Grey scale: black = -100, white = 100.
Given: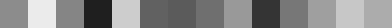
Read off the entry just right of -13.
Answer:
20
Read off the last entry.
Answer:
35
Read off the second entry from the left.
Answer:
84

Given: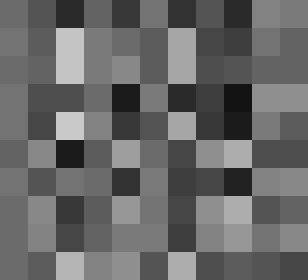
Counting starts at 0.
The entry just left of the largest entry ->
-45
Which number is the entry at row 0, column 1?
-34
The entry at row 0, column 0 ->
-16
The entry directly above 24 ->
-56
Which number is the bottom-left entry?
-16
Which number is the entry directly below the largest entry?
-79
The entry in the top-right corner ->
-4
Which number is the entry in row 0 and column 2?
-67
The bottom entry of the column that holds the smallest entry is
-28
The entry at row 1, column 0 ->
-10
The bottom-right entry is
-45
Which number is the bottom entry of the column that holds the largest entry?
41
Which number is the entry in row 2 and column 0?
-16
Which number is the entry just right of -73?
2
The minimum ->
-85
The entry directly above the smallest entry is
-34
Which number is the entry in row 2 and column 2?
53
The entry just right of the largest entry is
2
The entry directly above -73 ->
36
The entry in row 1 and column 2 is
53
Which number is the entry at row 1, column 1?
-28

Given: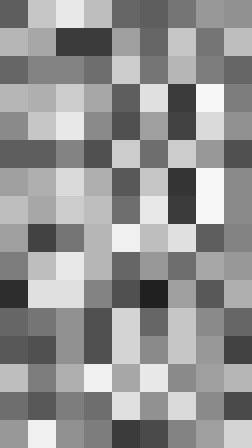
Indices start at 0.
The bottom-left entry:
19
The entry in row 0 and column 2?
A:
82
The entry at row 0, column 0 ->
-26
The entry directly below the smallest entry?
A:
-20
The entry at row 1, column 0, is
43
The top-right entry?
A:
14
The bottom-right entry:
66
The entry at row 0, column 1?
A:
55
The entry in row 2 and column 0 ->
-20
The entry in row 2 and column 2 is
3
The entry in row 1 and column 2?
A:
-54
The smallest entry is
-75
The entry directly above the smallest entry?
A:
19

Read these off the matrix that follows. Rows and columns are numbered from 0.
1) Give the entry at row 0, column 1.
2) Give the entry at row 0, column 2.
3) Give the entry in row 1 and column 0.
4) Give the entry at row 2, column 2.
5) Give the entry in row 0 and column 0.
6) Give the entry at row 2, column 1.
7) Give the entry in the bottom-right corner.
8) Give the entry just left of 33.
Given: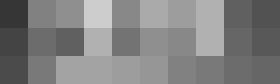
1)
1
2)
12
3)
-47
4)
28
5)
-58
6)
-5
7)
-20
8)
7

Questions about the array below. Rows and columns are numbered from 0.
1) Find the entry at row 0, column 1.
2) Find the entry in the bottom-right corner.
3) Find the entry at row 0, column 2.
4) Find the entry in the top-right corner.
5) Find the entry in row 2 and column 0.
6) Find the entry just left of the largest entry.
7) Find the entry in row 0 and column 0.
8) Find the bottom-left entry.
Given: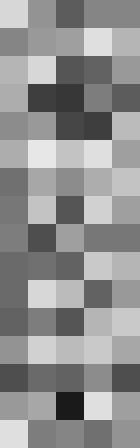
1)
15
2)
15
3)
-28
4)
4
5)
42
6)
36
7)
69
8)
75
